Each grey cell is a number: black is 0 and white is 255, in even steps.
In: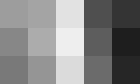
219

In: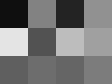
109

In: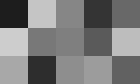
142

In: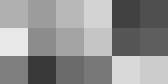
120

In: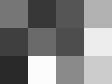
252

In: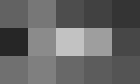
104
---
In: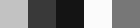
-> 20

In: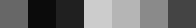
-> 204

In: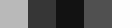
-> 18

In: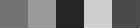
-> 37

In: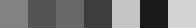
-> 61

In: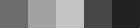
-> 195

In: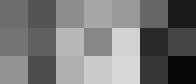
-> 134

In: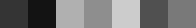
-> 142
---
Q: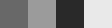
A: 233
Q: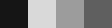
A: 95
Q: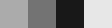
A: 231
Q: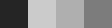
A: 124
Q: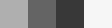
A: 246
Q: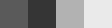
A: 234
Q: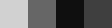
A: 63
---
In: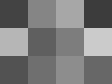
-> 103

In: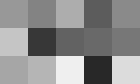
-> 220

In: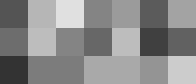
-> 204

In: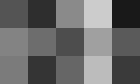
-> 58

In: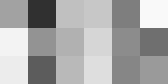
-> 154

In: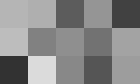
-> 157

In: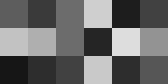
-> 86
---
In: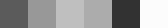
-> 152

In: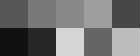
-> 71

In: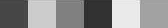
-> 128

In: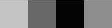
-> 141

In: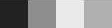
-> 175

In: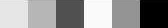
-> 147
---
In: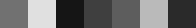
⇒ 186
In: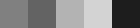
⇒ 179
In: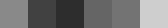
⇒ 137
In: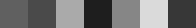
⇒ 170
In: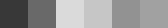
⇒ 198
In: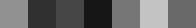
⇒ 145
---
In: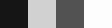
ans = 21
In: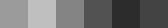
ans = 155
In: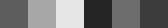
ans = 93
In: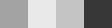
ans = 163
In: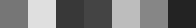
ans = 118
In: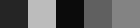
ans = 37
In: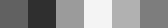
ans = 97
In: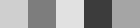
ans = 207
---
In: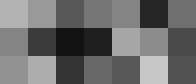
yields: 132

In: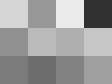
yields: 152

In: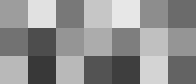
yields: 231

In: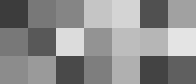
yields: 212

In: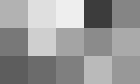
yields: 238

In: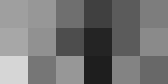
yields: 64

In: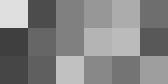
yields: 151
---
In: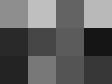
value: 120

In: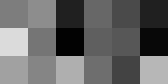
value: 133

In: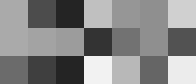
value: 63

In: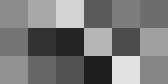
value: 103

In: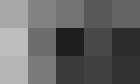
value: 123

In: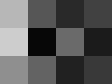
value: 99

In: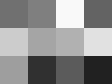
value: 48
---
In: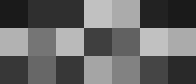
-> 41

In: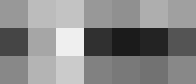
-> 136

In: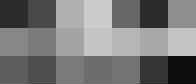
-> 13

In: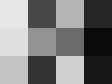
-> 24

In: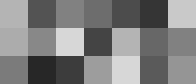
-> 149

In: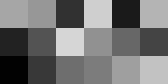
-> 194

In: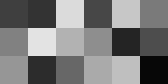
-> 7

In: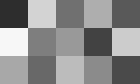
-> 74

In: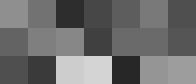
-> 157

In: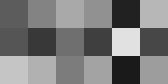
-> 157
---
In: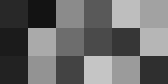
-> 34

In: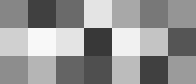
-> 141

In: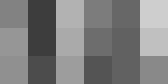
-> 144

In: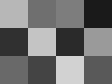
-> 105

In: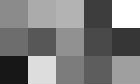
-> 23

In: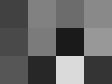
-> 86

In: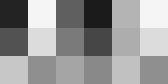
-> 199

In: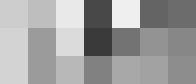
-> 211

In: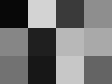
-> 114

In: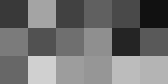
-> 103
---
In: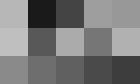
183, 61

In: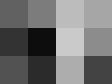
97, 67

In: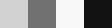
210, 18

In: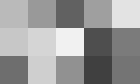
186, 116

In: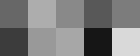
103, 217

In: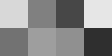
216, 47

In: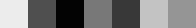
236, 149

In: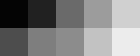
4, 236

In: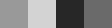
153, 106
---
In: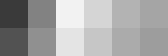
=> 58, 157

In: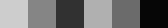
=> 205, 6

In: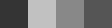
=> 52, 85

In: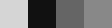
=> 213, 136

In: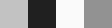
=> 194, 146

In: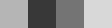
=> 181, 216

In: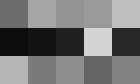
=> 108, 130

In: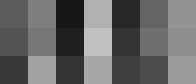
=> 91, 154

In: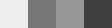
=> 237, 64

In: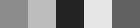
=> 141, 96
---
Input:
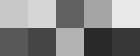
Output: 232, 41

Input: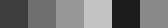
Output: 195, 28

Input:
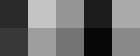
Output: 196, 8

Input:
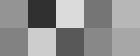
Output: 219, 48

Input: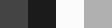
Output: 251, 27

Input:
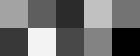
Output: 243, 1

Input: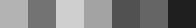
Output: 207, 31
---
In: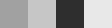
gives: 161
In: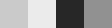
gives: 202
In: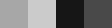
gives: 167
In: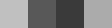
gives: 192
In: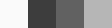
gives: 250
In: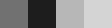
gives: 113
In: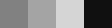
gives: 129
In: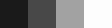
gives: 26
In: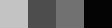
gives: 195
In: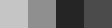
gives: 197
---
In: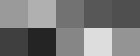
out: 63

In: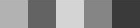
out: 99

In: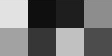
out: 30

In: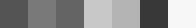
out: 84

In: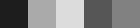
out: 86

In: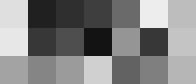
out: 32

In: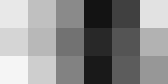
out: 25
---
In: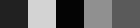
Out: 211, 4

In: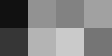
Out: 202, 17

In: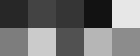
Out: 231, 18

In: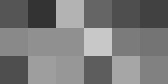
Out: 200, 51

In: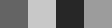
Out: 200, 39

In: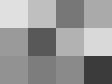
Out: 224, 59
